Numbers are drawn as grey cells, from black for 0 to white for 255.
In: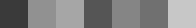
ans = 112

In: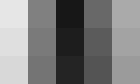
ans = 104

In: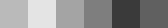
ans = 58

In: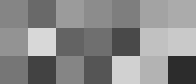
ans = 163

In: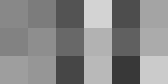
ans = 77

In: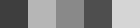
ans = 78

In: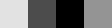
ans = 0

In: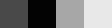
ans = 167

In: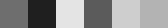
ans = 206
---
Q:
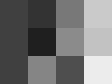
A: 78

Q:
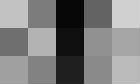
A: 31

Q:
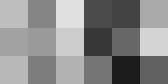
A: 178

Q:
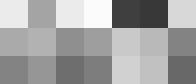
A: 110

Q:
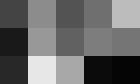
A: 168

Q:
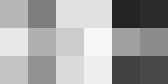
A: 217
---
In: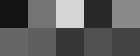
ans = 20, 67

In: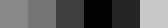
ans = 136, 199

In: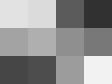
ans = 226, 242

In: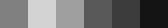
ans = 128, 20

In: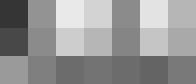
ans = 53, 121

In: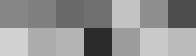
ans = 134, 187

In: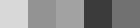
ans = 216, 113

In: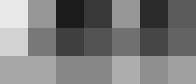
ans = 232, 159
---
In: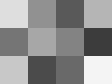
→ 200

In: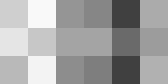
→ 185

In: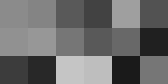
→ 60

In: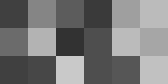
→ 64

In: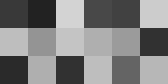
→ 42

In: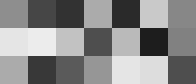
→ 171

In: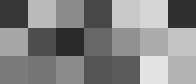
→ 123
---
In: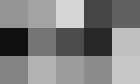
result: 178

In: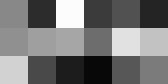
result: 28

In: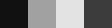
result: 17

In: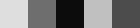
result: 110

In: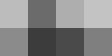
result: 139

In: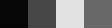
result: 7

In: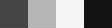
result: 69

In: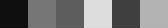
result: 93

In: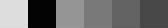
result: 149

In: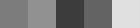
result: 145
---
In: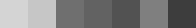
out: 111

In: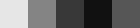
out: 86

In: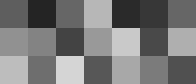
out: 110

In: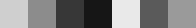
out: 140

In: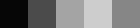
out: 134

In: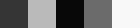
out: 107
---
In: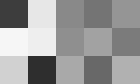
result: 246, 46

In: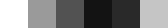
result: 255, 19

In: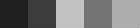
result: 194, 31

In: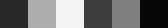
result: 243, 6

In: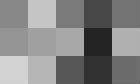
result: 210, 36

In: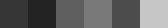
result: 198, 34

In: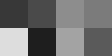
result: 221, 30
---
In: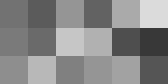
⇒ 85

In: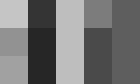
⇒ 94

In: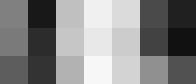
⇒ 81

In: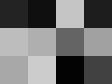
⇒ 65

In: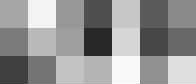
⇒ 222

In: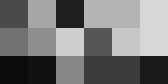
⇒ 25

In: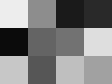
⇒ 161

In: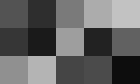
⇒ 13
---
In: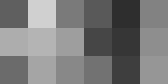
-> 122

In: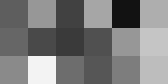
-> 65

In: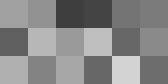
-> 62

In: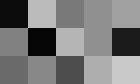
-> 121

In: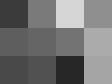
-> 213

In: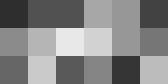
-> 81

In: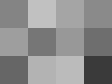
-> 165

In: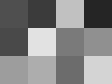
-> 193

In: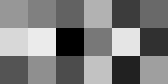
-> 98

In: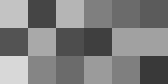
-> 181
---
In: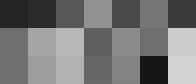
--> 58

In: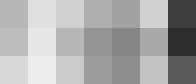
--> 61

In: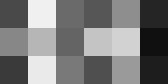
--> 37

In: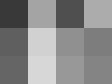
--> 172

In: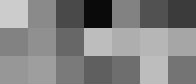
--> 59

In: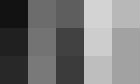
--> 184

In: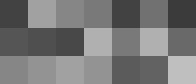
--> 59

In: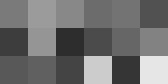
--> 81

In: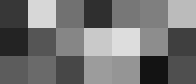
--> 187

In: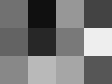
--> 67
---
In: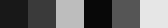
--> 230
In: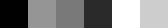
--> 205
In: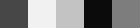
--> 125
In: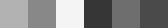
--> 74
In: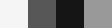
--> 153
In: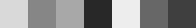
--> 63
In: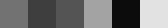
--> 226
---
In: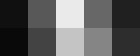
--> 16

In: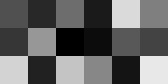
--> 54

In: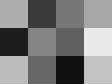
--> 29

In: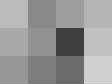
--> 169

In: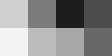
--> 207

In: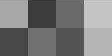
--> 167
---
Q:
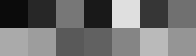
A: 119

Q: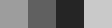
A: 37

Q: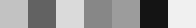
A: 218

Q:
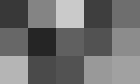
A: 202

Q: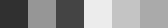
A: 68

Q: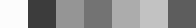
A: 149

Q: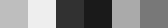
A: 49

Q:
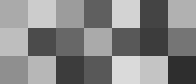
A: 156
